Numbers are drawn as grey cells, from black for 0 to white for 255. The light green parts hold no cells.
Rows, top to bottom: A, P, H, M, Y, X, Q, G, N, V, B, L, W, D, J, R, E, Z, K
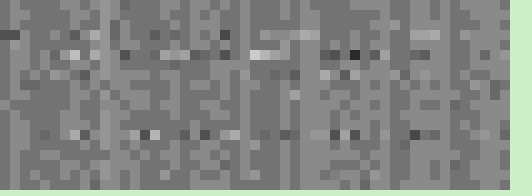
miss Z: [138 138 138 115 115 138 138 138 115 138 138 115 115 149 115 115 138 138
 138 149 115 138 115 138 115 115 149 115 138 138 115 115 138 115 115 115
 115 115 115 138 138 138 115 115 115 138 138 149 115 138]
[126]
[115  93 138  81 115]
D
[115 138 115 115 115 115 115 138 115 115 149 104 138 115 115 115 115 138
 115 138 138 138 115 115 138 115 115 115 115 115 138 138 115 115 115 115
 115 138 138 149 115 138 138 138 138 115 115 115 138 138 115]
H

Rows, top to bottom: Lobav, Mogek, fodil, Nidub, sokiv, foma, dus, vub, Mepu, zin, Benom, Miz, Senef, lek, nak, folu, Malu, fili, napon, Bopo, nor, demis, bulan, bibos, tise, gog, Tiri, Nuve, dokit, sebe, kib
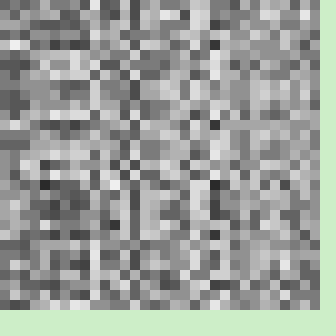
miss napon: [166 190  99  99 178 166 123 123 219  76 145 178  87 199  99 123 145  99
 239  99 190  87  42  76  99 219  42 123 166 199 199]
[133]
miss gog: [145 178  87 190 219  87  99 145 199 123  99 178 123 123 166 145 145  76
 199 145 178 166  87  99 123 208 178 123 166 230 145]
[157]
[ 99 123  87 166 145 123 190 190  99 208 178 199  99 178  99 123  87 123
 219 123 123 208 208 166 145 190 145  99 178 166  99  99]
Nuve
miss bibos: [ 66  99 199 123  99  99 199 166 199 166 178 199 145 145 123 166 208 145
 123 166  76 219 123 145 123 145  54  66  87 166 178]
[111]
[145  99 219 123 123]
folu
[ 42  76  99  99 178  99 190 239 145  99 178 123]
napon
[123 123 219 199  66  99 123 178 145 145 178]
fodil

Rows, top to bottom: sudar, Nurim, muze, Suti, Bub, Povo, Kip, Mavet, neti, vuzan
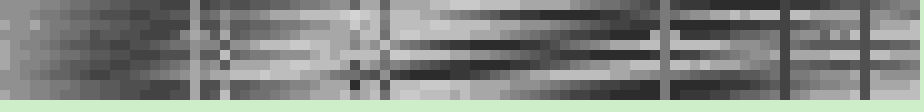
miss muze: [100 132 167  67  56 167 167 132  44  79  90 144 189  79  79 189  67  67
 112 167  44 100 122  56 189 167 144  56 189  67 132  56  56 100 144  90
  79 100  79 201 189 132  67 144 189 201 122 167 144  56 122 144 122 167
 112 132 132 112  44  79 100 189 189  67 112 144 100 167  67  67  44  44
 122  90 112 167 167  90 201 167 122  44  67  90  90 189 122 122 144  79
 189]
[156]
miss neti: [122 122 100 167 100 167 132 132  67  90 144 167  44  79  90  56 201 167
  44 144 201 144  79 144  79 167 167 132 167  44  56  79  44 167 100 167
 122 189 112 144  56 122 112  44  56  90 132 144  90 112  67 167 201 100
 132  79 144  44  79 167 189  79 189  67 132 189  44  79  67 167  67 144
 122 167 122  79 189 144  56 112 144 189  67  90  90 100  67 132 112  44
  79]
[179]

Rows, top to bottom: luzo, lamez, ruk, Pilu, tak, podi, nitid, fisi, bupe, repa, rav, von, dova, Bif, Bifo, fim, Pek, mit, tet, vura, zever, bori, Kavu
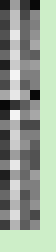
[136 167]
von
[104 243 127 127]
fisi
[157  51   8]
luzo
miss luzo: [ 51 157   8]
[20]
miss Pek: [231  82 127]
[115]

